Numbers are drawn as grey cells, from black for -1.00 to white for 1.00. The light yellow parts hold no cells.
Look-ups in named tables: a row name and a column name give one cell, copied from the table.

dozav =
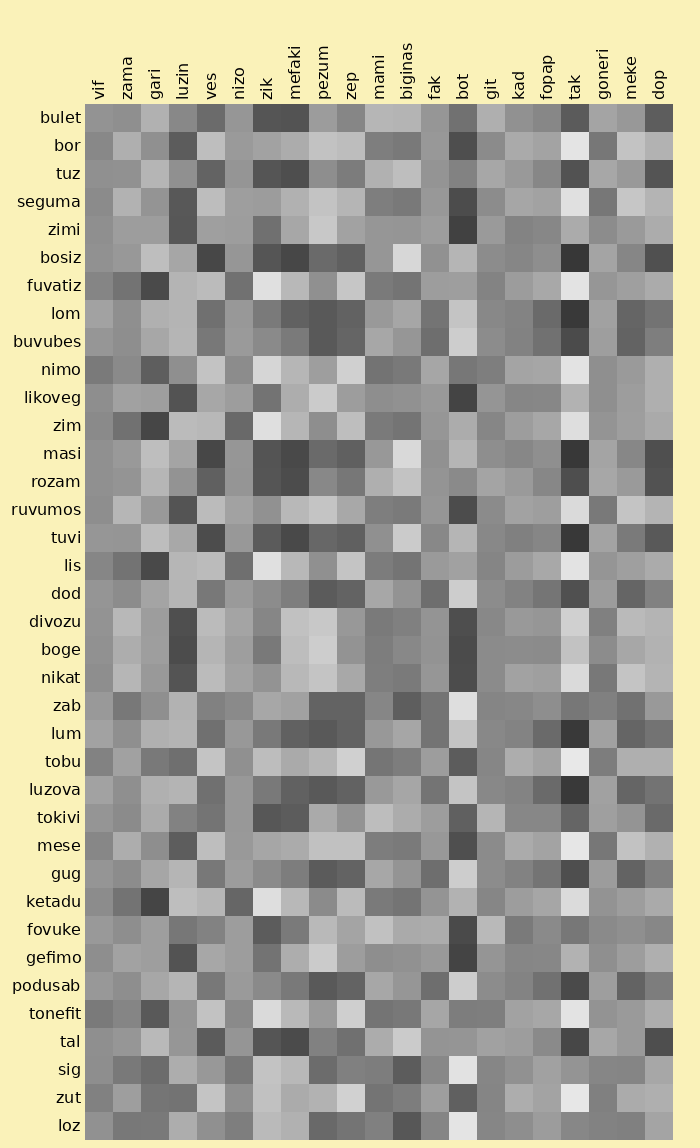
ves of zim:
0.44
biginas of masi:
0.70
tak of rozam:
-0.39
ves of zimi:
0.25
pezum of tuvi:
-0.19
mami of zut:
-0.09
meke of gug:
-0.22
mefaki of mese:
0.34
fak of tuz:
0.16
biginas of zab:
-0.26
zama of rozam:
0.16
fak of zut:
0.24
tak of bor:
0.79
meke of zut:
0.34
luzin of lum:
0.41

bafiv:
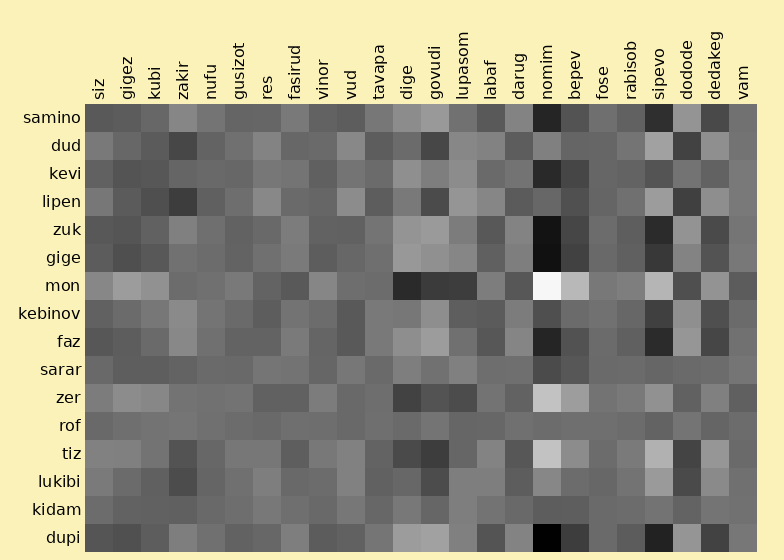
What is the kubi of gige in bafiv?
-0.31
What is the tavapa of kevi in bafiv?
-0.16
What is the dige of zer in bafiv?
-0.48
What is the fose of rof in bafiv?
-0.13
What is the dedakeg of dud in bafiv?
0.12
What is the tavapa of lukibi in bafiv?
-0.24
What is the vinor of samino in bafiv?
-0.23

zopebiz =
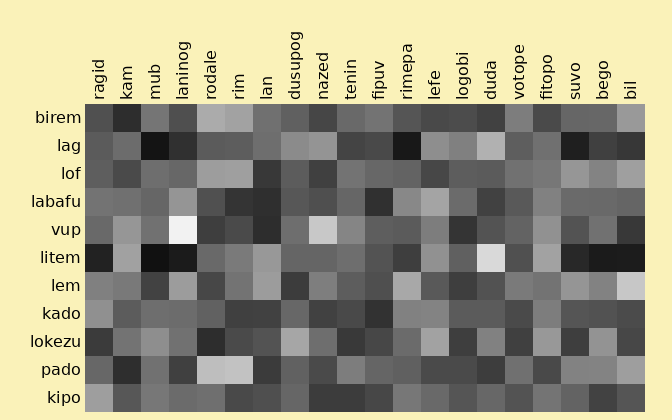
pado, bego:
0.03
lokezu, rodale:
-0.65
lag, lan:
-0.14
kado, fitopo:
-0.02
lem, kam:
-0.05
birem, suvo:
-0.20
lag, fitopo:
-0.12
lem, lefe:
-0.30
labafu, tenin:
-0.20
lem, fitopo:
-0.10
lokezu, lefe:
0.27
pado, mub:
-0.11
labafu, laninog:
0.17
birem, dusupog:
-0.25
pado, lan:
-0.54
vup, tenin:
0.04

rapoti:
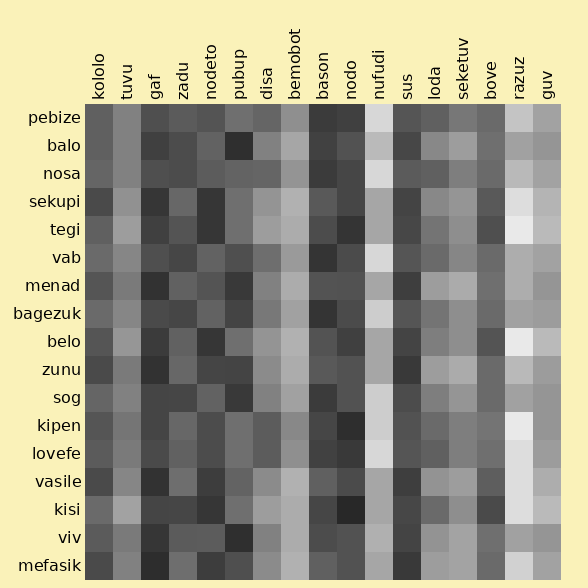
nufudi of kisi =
0.30
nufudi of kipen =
0.61
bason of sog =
-0.54
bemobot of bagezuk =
0.26
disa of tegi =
0.23
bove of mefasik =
-0.17
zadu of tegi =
-0.34
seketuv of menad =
0.34
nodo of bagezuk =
-0.41
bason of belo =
-0.35
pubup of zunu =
-0.47
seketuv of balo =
0.23
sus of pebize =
-0.33
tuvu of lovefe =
-0.04
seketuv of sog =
0.17
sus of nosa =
-0.29
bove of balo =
-0.13
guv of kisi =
0.46

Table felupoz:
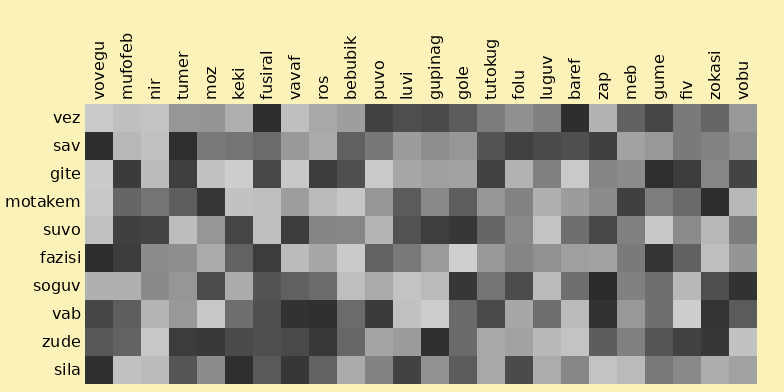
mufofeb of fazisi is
-0.53
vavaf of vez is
0.50
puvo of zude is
0.29
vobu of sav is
0.12
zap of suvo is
-0.44
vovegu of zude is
-0.32
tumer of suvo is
0.48
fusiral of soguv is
-0.34

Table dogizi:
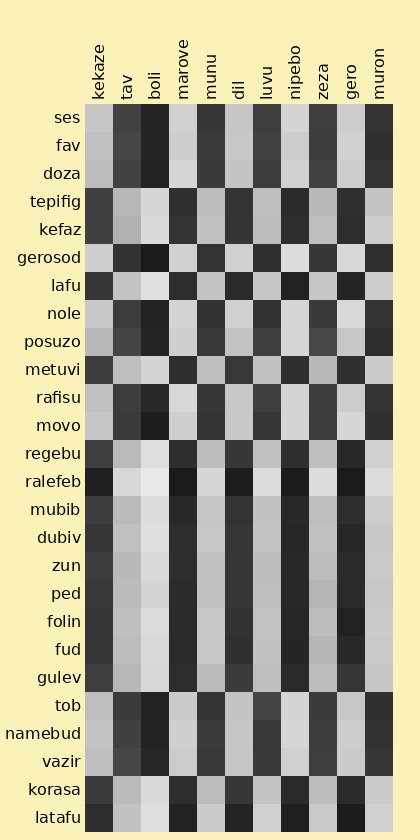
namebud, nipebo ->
0.68
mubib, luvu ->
0.52
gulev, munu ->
0.47
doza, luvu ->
-0.52
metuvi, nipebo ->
-0.64
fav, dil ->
0.56
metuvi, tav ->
0.49
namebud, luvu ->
-0.56
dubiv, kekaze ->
-0.58
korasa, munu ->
0.48
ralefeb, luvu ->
0.72
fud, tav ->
0.48
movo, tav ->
-0.54
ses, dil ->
0.55

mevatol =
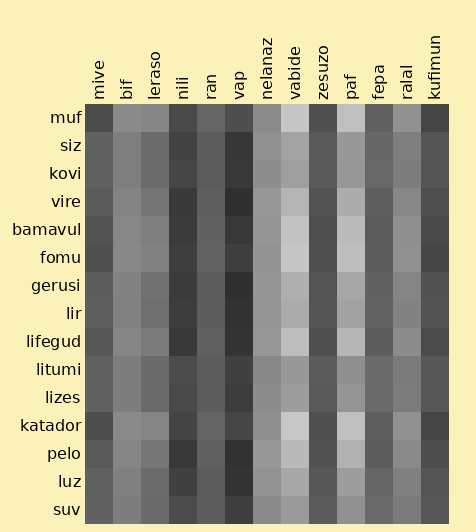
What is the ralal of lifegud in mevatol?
0.10
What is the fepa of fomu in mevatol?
-0.27
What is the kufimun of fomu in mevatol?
-0.45
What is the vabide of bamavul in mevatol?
0.52
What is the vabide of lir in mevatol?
0.34
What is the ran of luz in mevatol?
-0.28

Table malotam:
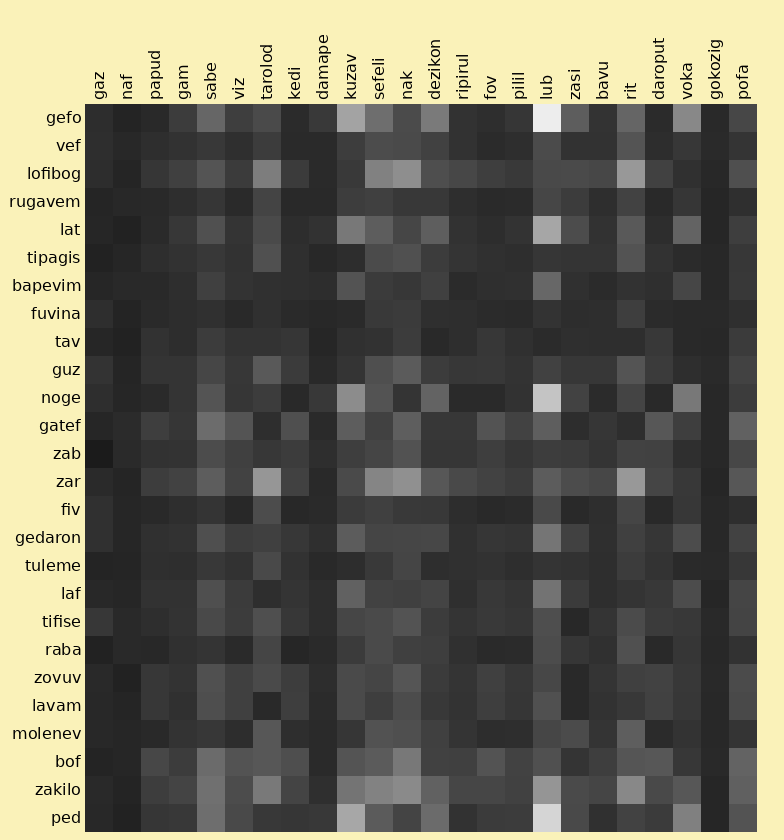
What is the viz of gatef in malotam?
-0.34
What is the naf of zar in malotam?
-0.71
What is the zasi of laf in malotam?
-0.54
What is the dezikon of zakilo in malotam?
-0.24
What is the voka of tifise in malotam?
-0.56
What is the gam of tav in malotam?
-0.65
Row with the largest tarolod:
zar

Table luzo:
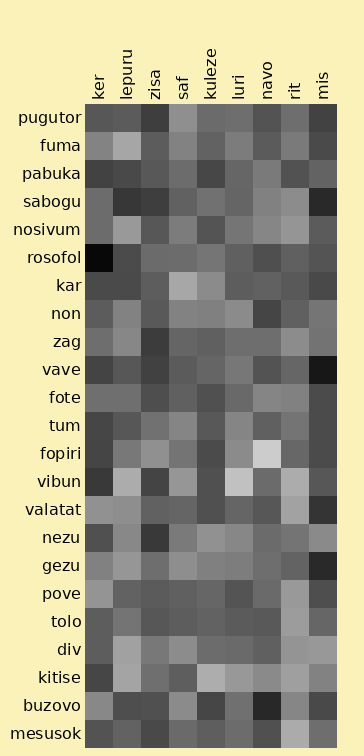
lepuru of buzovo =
-0.39
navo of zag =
-0.14
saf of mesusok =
-0.17
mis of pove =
-0.39
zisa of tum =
-0.11
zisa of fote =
-0.39
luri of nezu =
0.06
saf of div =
0.10
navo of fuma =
-0.29
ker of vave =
-0.47
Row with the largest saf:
kar

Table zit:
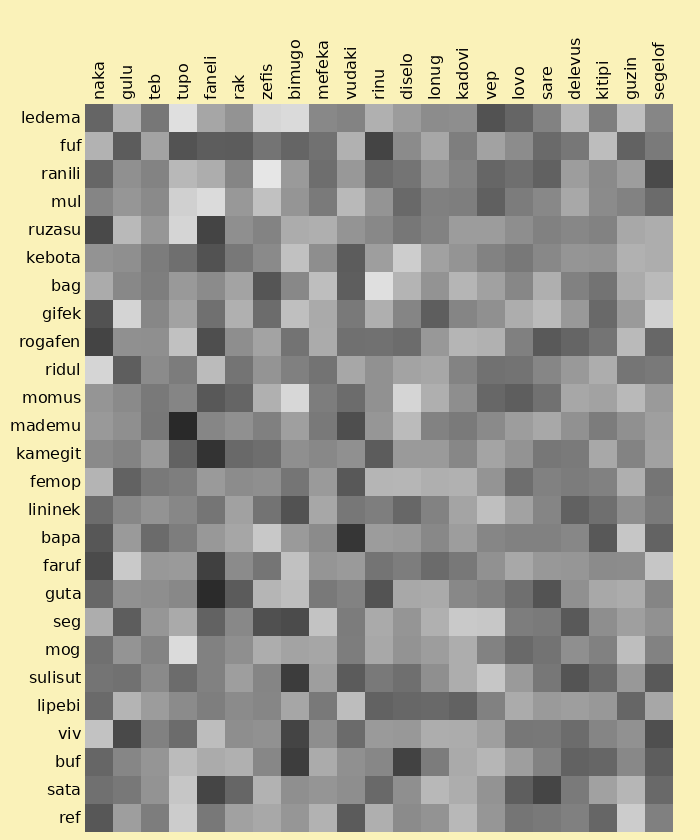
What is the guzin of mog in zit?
0.49
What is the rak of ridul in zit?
-0.09
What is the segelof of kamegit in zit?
0.26
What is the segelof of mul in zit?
-0.16
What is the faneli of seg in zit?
-0.23
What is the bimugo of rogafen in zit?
-0.10
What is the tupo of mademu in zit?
-0.68
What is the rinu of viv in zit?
0.21
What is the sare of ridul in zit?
0.05
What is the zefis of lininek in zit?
-0.10
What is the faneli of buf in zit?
0.34
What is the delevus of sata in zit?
-0.04
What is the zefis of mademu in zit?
0.00
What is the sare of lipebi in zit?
0.21
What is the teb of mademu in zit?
-0.06
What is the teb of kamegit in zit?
0.21
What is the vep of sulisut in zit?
0.55
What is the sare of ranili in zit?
-0.24
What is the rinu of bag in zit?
0.75
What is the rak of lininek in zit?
0.26

